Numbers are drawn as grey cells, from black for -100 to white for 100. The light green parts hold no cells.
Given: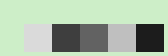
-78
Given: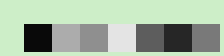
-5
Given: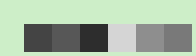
-5
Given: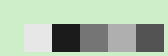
-35
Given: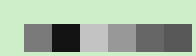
-31
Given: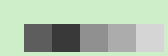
67
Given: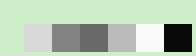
-92
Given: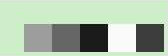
-52
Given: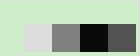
-36
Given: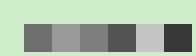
-57
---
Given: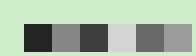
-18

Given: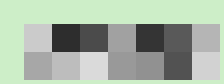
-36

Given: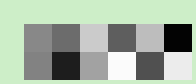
-37

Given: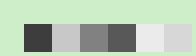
84

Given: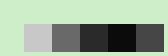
-91

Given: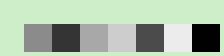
85

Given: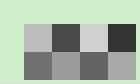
-22

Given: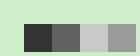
58
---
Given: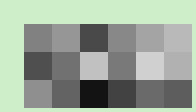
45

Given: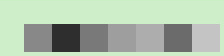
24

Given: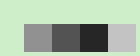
-35

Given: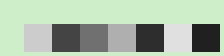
37

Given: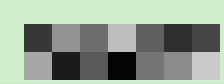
31

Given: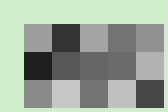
40

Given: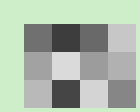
56

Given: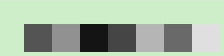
14
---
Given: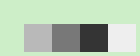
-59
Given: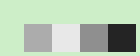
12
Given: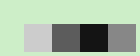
-84
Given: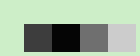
-13
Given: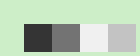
88
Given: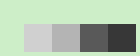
-30
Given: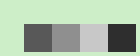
57
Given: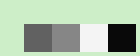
91
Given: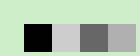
-19
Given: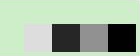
14
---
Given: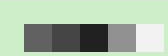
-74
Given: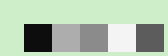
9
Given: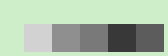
-5
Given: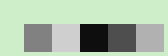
-89
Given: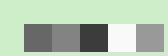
-53
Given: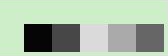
71
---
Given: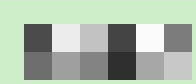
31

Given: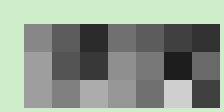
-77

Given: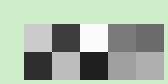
25

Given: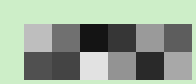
-68

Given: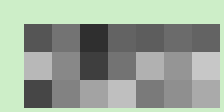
17

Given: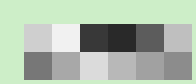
26

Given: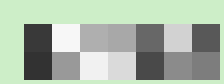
9

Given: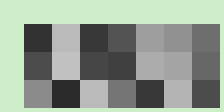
29
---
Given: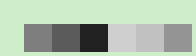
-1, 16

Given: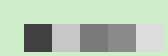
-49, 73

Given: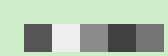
-33, -8

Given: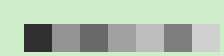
-62, 63

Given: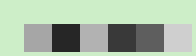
30, 62

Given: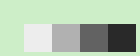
86, -68

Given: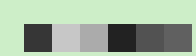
-58, -25

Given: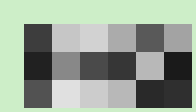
-52, -63
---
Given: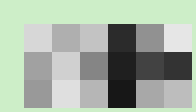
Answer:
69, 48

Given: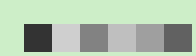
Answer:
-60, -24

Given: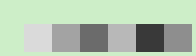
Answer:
71, 11

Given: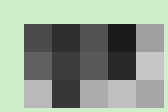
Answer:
-41, 30

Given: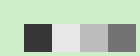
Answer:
-58, -10

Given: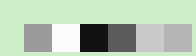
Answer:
21, 42
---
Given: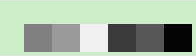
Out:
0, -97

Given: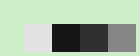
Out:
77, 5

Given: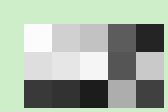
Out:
98, -50

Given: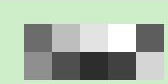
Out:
-15, 67

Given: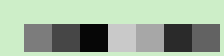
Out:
-3, -23

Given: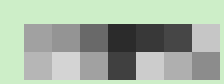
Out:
26, 10

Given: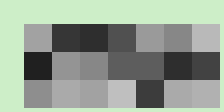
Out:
27, 39

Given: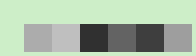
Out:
35, 24

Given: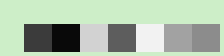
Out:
-54, 10
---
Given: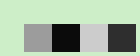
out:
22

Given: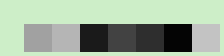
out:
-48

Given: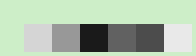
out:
-80

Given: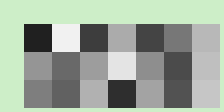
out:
-64

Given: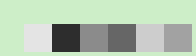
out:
9

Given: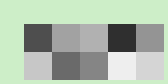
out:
-17
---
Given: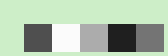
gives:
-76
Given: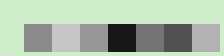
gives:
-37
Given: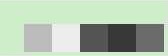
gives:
-56
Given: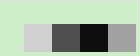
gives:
-89
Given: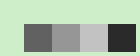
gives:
52
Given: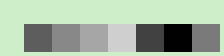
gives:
-99
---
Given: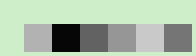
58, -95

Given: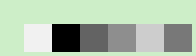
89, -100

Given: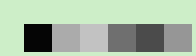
52, -96

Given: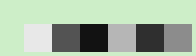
82, -86

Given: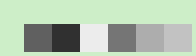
85, -62

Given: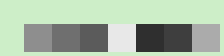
82, -63

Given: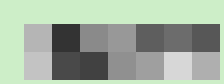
69, -60
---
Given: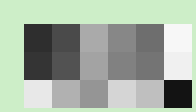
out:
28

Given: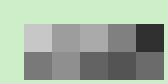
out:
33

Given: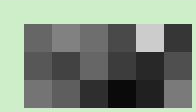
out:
-20

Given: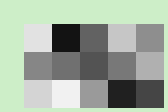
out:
-35

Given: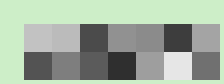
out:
-41

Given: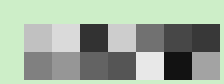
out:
-61

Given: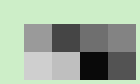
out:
-13

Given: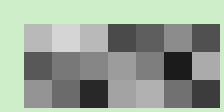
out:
5
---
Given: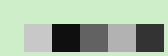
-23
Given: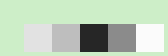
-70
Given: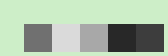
32
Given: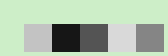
-34
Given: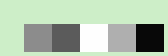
99
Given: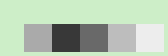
-18
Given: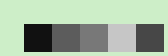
-6
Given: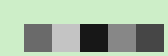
-82
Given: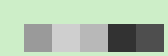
44
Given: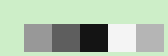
-84
